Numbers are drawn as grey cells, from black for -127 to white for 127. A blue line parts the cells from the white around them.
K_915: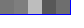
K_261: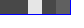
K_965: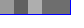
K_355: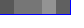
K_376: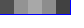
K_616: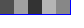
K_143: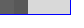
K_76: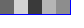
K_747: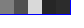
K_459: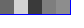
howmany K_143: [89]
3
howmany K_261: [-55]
3
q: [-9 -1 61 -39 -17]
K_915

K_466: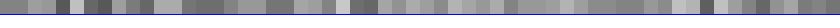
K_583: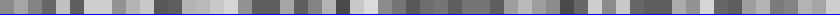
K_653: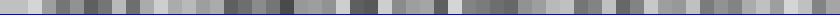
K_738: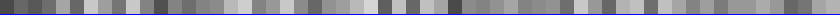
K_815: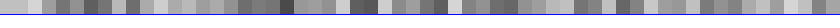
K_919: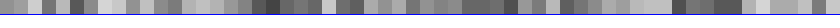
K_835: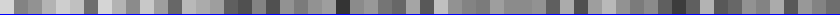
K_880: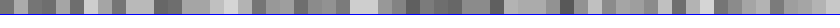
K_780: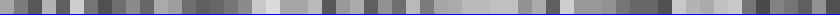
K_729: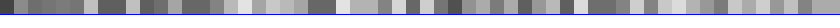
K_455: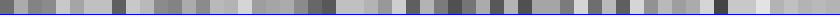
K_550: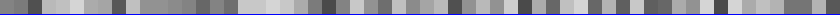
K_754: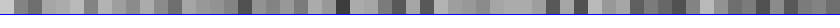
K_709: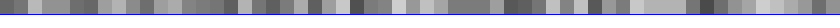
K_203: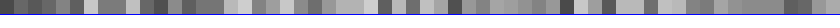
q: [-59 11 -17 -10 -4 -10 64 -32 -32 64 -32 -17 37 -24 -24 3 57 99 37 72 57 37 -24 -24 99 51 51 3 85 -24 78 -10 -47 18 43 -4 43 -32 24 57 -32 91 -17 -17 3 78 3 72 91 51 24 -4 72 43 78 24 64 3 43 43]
K_729
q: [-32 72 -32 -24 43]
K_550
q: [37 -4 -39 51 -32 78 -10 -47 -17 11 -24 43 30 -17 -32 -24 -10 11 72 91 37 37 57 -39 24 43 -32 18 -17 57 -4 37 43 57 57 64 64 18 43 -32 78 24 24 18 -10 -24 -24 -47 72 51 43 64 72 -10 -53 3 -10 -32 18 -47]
K_780
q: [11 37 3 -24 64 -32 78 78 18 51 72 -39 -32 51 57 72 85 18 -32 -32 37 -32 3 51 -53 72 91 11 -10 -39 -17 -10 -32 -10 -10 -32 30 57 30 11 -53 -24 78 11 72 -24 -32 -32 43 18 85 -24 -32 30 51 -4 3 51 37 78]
K_583
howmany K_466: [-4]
2
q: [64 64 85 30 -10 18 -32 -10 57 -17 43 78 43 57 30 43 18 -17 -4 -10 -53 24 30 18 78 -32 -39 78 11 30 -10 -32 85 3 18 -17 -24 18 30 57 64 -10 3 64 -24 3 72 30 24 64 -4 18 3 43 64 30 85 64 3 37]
K_815

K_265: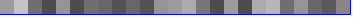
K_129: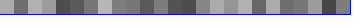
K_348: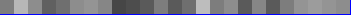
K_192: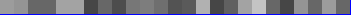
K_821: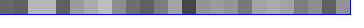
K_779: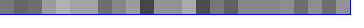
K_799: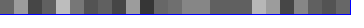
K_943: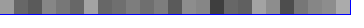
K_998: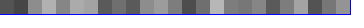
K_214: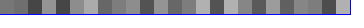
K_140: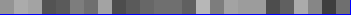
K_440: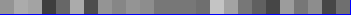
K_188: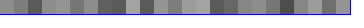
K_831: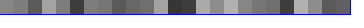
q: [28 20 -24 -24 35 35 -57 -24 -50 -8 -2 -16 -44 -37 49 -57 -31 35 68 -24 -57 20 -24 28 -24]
K_192
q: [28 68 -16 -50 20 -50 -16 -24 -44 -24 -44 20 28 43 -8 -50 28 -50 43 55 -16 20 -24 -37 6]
K_265
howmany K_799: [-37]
0
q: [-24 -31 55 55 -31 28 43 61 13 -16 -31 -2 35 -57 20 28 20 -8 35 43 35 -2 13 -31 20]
K_821
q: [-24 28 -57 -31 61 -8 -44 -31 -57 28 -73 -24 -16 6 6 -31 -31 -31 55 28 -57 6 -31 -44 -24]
K_799
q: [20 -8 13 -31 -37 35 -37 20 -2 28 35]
K_188

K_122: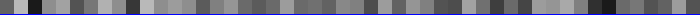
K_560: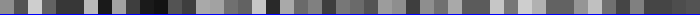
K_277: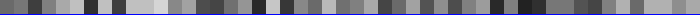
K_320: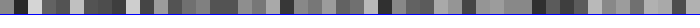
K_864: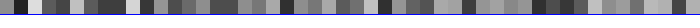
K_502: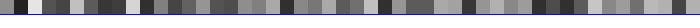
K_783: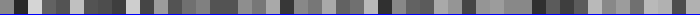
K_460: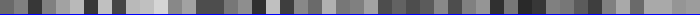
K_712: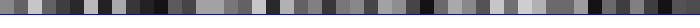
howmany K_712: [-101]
0
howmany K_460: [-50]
5
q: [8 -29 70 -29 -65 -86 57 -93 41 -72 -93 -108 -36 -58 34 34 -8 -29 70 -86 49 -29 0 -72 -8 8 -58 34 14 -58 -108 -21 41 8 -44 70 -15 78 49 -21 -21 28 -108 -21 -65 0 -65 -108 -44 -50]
K_712
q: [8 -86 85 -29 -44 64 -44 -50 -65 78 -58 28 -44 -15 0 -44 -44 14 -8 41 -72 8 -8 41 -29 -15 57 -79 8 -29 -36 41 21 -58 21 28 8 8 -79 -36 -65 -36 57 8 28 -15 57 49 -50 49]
K_783

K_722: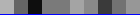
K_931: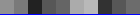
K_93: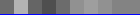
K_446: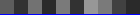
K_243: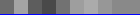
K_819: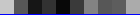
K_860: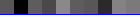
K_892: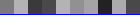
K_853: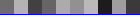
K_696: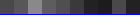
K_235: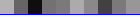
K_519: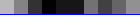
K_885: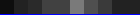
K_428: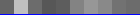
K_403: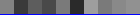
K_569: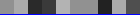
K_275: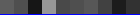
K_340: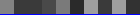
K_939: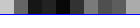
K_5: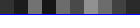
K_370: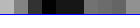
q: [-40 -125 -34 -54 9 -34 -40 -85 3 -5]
K_860
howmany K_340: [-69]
3
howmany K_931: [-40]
2
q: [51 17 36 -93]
K_892

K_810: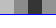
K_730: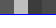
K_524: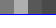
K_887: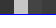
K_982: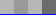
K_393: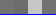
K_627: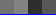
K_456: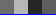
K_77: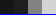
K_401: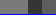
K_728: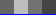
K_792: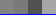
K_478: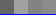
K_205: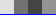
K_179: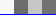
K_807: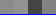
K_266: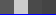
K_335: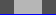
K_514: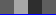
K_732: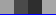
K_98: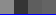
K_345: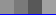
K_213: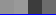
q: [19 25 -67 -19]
K_213
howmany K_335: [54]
2
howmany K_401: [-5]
2
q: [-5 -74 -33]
K_401

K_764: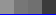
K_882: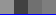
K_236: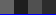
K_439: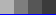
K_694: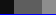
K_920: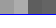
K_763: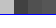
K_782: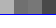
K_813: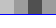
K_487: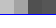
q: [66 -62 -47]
K_763
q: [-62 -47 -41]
K_763
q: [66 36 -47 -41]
K_487
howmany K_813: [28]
2

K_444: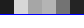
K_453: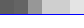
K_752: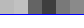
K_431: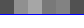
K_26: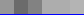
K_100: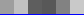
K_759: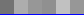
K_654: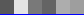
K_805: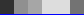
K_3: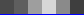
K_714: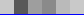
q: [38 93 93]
K_805
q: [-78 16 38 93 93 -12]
K_805

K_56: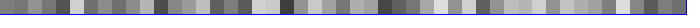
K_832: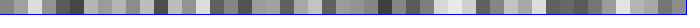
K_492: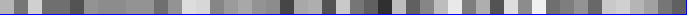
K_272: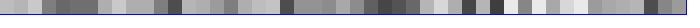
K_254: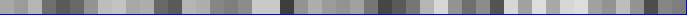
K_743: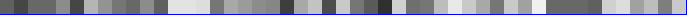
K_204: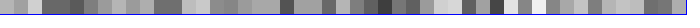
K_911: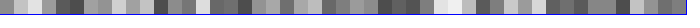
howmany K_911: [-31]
2
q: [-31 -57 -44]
K_272
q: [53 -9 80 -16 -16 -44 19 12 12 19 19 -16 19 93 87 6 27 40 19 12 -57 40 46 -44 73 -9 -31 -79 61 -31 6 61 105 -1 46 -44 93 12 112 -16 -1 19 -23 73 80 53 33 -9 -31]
K_492
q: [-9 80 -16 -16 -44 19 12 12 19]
K_492
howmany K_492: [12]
4

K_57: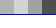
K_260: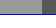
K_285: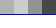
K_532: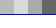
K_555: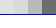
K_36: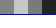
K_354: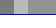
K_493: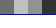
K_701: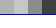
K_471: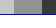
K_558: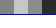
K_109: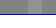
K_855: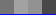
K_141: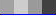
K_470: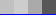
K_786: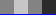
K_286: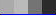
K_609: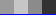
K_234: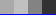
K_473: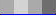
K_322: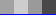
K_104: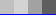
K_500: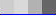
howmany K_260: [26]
3
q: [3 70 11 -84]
K_558
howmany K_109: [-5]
0
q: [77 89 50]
K_500

